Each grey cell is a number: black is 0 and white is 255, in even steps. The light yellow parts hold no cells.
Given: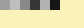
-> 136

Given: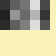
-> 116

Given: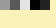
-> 228

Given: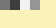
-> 242

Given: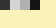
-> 176

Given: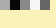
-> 137

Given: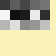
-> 70

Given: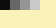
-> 149
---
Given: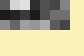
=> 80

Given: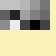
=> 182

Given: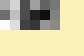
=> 159

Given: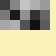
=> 196

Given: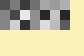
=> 166

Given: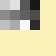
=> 225

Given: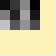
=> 55

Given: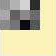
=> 178
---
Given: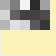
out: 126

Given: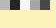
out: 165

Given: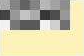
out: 141

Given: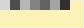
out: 131

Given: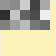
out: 138

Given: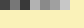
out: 138

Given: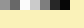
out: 126
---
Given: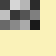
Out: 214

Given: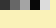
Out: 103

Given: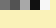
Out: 83

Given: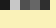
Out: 199

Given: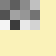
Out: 94

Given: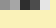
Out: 166

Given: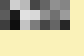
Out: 207
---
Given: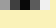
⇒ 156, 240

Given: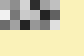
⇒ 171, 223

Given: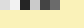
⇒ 221, 107

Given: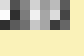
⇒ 220, 102

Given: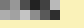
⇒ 120, 46

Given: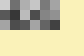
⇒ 207, 65

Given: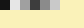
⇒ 20, 201

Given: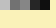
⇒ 191, 15

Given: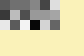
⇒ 91, 101
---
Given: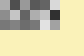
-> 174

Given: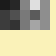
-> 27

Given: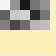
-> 244

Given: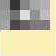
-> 145

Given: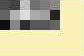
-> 76

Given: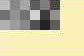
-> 188

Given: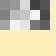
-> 140
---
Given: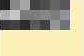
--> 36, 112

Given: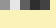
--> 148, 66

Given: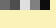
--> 107, 13

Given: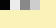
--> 4, 204

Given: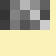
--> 61, 204

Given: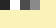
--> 38, 138
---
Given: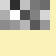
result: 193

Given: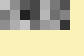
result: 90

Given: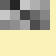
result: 199

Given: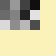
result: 65

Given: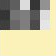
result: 220

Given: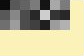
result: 99

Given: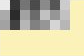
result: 117

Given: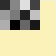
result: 223
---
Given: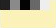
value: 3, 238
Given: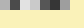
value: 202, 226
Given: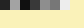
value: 57, 237
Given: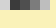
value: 79, 211
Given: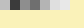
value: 111, 232
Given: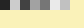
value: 162, 234
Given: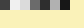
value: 107, 240
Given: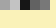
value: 22, 195
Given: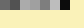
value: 160, 189
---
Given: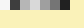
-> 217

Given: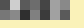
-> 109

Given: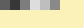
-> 221

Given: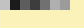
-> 61

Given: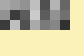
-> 191

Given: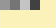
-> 65

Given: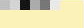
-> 171

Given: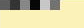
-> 7
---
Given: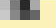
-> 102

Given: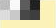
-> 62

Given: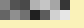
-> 230

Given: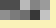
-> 195

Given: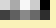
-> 45

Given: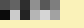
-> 162
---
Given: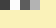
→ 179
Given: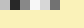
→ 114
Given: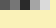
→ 218
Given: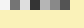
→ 84
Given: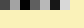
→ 216
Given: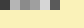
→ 90
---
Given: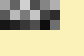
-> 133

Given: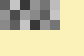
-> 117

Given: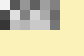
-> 159

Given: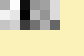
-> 161

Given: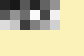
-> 99

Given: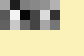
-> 146
